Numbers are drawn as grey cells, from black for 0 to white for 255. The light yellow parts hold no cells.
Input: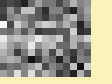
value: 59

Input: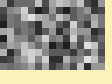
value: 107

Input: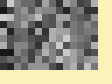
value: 133

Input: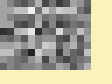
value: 101

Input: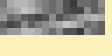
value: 182
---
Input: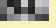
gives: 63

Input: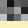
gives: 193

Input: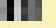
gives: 151

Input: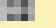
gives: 189

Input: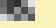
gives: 213

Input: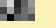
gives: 122

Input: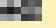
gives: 162
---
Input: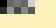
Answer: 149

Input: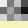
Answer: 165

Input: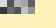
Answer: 108

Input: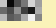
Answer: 75

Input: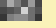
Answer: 83

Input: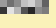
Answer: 225

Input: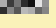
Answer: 133

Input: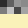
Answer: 195
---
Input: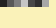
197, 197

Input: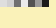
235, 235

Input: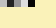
150, 222

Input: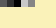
3, 200

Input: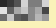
198, 226

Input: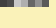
175, 201

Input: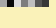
125, 220
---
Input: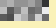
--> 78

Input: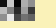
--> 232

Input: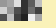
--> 192

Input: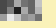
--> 233

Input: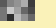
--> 46

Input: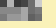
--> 152

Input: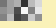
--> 187

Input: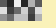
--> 106

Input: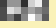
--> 120

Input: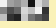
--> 50
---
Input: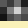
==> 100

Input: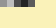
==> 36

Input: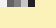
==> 199

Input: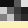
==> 73

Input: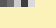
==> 61

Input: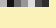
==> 76

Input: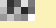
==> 137
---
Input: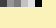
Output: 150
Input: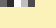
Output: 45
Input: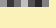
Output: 56
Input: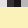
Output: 52
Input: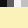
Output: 97
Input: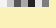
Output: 200
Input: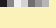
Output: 137
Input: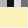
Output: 20
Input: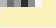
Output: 114
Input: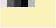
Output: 98
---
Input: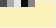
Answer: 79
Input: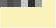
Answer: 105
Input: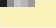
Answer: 30
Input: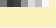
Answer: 120
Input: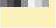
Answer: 120
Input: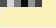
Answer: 81
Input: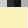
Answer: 206
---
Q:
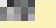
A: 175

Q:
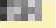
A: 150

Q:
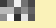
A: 85

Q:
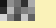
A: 98

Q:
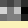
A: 30

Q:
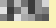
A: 87

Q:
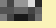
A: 112

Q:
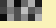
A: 177
